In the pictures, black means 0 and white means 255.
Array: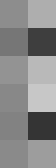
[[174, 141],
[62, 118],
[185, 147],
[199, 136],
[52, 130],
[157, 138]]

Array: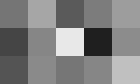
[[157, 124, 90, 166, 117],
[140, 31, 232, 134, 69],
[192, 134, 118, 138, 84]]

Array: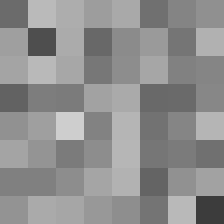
[[144, 132, 112, 169, 157, 173, 186, 107],
[177, 117, 154, 139, 104, 171, 78, 159],
[133, 129, 166, 141, 119, 167, 185, 164],
[135, 106, 105, 170, 162, 123, 125, 98],
[181, 133, 114, 181, 130, 206, 159, 145],
[112, 123, 118, 182, 141, 123, 148, 164],
[162, 145, 100, 178, 165, 141, 128, 128],
[60, 185, 116, 142, 152, 166, 170, 147]]

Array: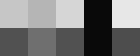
[[231, 9, 214, 181, 198],
[77, 9, 81, 111, 81]]

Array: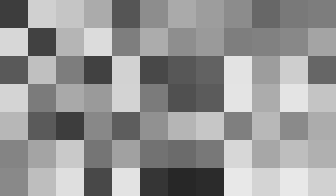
[[125, 121, 103, 140, 157, 170, 141, 85, 171, 197, 208, 61],
[164, 136, 129, 126, 154, 142, 172, 126, 220, 181, 65, 215],
[102, 206, 157, 227, 98, 87, 72, 210, 65, 125, 192, 89],
[196, 228, 172, 228, 91, 80, 123, 211, 154, 169, 123, 212],
[172, 138, 184, 127, 198, 181, 145, 93, 136, 61, 90, 183],
[176, 190, 167, 215, 120, 107, 114, 161, 117, 201, 164, 132],
[209, 232, 212, 232, 43, 39, 53, 227, 72, 223, 190, 137]]

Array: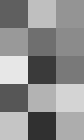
[[148, 191, 95],
[139, 111, 153],
[121, 58, 231],
[212, 179, 86],
[173, 48, 197]]

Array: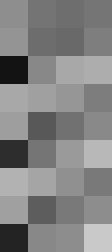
[[117, 110, 116, 142],
[126, 105, 109, 148],
[173, 168, 136, 19],
[125, 150, 160, 168],
[137, 113, 88, 158],
[184, 154, 117, 45],
[121, 144, 165, 178],
[141, 121, 93, 160],
[201, 141, 136, 35]]
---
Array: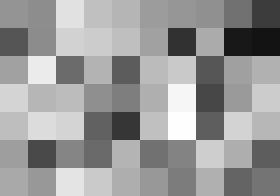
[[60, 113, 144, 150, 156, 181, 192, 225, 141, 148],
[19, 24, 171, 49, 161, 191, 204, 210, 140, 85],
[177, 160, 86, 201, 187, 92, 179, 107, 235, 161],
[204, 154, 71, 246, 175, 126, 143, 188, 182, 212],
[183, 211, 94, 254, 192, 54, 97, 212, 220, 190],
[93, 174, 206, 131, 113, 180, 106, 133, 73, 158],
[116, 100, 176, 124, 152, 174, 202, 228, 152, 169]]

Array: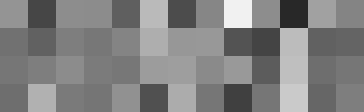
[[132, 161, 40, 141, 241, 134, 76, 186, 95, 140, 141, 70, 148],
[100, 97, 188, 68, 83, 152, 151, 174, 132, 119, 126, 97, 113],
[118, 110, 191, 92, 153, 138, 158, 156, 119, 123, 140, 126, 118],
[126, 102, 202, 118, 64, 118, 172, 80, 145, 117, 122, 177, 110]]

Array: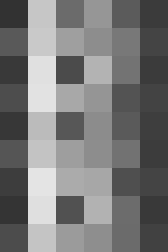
[[59, 91, 150, 107, 198, 50],
[68, 120, 141, 159, 201, 89],
[59, 115, 179, 75, 224, 57],
[67, 83, 149, 168, 226, 77],
[62, 90, 140, 87, 187, 55],
[60, 114, 141, 158, 195, 85],
[68, 79, 167, 171, 228, 61],
[57, 108, 178, 81, 223, 52],
[65, 107, 142, 155, 196, 76]]

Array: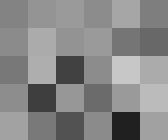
[[126, 166, 140, 154, 148, 131],
[104, 117, 154, 147, 171, 139],
[171, 199, 140, 65, 174, 120],
[187, 154, 107, 151, 62, 141],
[161, 32, 139, 82, 121, 162]]

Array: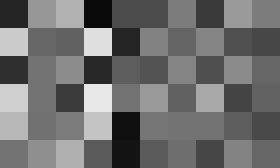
[[124, 154, 58, 124, 75, 75, 10, 177, 151, 37],
[71, 80, 133, 101, 130, 36, 223, 97, 103, 203],
[102, 139, 79, 132, 83, 93, 40, 140, 114, 47],
[98, 68, 168, 97, 153, 114, 232, 59, 114, 207],
[73, 94, 114, 114, 117, 15, 196, 123, 113, 184],
[103, 131, 70, 110, 91, 19, 90, 176, 143, 114]]

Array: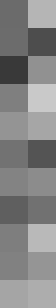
[[181, 107],
[77, 108],
[145, 57],
[201, 127],
[166, 148],
[84, 114],
[140, 131],
[113, 95],
[185, 126],
[149, 129],
[173, 165]]

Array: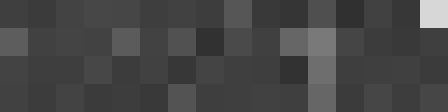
[[215, 55, 65, 48, 79, 53, 57, 86, 61, 65, 62, 70, 71, 67, 59, 63],
[63, 57, 60, 69, 121, 102, 64, 74, 49, 81, 66, 91, 66, 68, 65, 93],
[59, 64, 63, 62, 110, 50, 62, 63, 68, 55, 65, 60, 71, 62, 62, 67],
[70, 61, 70, 59, 102, 63, 65, 63, 62, 83, 57, 61, 59, 67, 60, 65]]
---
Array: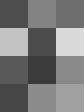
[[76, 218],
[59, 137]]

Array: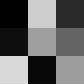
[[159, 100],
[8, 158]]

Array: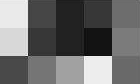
[[55, 33],
[117, 161]]

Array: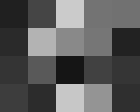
[[179, 137],
[89, 21]]

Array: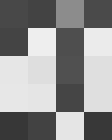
[[238, 78],
[222, 80]]

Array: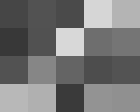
[[81, 216],
[134, 100]]

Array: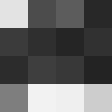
[[47, 37],
[62, 56]]

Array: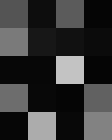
[[23, 17],
[7, 195]]
